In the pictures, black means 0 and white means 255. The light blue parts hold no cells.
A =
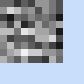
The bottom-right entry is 106
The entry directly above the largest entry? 134
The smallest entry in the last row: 53
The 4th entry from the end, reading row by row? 80
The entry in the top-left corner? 106
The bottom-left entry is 177
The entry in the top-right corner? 80
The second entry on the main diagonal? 216
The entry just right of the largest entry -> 204
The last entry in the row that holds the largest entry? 119
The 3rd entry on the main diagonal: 106
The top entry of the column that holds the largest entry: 93
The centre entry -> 204
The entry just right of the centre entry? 165
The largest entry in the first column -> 189
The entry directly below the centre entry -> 80
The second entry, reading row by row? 106

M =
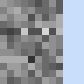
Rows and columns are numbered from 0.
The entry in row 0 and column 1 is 143
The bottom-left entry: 143
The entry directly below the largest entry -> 93
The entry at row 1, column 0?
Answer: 130
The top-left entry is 157
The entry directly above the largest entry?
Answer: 157
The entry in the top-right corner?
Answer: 93
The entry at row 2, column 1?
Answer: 130
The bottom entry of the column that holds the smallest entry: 118
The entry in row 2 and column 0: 157
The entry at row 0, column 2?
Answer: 130
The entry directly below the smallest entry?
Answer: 172
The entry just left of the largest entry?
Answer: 81
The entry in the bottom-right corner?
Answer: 118
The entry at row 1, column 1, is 157
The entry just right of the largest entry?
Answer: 81
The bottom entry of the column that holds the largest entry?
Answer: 157
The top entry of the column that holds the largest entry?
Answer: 106

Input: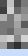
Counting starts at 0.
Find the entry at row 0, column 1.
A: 194
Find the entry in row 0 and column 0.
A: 78
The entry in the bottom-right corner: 106
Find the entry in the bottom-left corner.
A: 163
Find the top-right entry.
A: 121
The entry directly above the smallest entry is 137
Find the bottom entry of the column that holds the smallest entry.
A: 48
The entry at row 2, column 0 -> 178

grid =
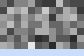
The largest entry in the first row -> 189
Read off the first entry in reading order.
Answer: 116
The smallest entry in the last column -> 58
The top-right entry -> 73
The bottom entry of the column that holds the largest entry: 231
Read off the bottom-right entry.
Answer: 116
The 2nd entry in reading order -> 73
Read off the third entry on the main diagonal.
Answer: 103
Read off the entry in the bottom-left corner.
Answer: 173
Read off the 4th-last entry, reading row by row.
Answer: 173
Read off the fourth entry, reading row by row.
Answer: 131
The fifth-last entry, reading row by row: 43
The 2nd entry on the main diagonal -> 189
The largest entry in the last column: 160
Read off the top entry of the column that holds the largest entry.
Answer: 160
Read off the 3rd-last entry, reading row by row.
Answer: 144
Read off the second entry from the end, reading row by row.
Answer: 73
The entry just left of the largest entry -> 116
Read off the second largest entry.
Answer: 202

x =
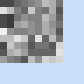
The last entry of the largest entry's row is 87
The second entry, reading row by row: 73
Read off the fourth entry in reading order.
116
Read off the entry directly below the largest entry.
188
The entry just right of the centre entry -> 130
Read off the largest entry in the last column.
225
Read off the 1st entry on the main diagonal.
73
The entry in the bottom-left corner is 157
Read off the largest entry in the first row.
188
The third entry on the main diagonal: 116
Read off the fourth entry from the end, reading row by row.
144
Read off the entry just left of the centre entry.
130
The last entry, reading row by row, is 213
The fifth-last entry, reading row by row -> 188
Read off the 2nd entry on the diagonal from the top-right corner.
173
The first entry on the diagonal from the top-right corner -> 116
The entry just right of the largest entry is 144
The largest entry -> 240

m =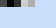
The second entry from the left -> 6
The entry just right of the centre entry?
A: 205
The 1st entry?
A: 76

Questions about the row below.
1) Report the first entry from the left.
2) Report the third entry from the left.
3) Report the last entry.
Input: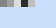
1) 132
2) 219
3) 190
